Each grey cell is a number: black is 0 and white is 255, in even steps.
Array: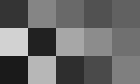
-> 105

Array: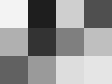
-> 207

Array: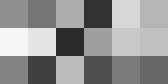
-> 173

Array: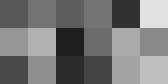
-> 94

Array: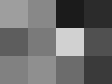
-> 27

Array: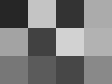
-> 51

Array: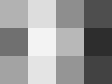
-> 142

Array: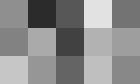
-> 87
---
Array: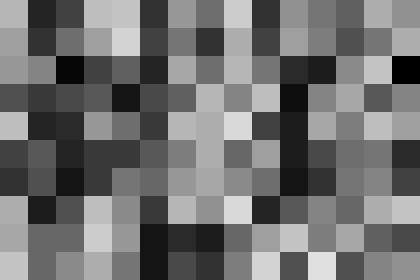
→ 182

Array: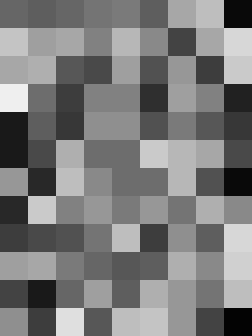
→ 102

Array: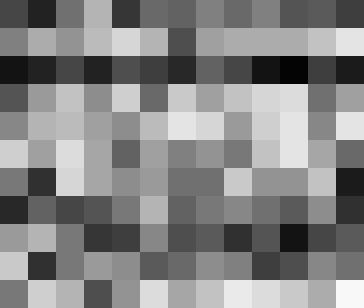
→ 70

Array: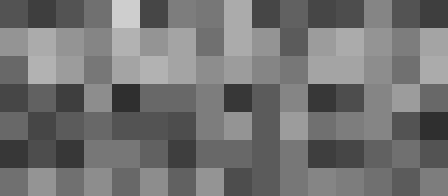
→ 83

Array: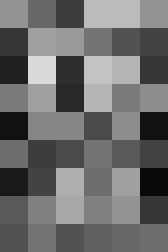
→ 147

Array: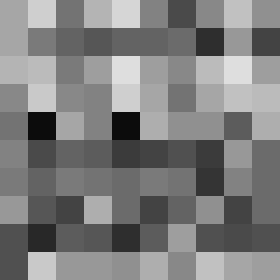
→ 166

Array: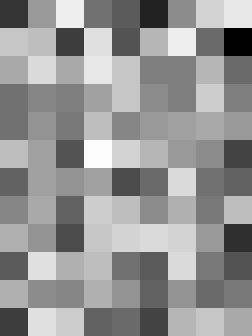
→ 53

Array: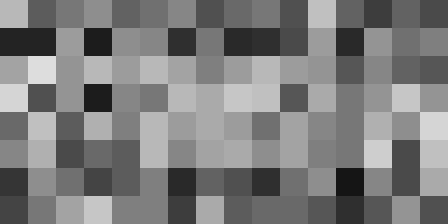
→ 184
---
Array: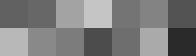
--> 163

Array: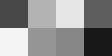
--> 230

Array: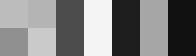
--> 76

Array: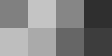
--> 134

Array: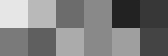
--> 108

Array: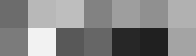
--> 190
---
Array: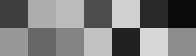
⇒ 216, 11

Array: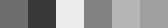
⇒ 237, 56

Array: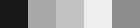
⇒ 238, 23

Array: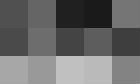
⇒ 192, 26

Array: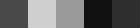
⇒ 207, 17

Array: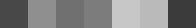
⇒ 199, 59
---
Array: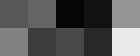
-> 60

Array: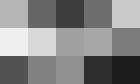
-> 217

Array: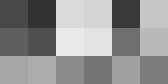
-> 79

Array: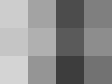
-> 176

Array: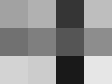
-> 127

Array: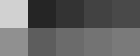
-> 93

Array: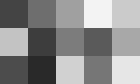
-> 61
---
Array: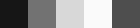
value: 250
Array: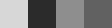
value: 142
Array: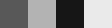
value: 22
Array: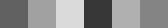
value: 176
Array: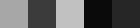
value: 10
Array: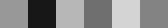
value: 212
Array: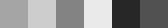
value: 39
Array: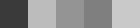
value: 127
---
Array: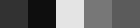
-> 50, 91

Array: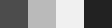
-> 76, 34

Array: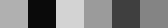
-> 176, 132

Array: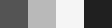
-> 84, 32

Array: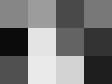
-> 134, 30

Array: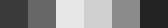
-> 58, 34

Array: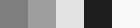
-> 126, 249

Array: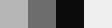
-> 182, 239

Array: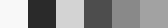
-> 248, 162

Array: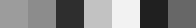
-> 156, 103
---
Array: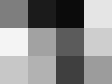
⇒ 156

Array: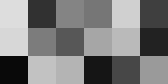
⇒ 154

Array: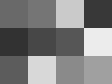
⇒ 160

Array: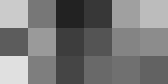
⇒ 98

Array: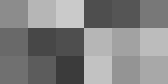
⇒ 168

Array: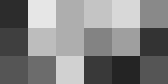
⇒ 85

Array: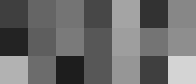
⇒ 212
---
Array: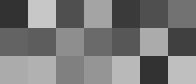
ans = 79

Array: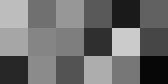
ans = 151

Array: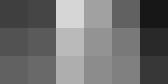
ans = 214

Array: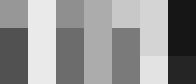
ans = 143

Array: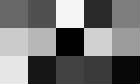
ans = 245

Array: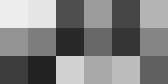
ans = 77

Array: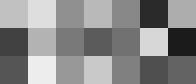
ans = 144
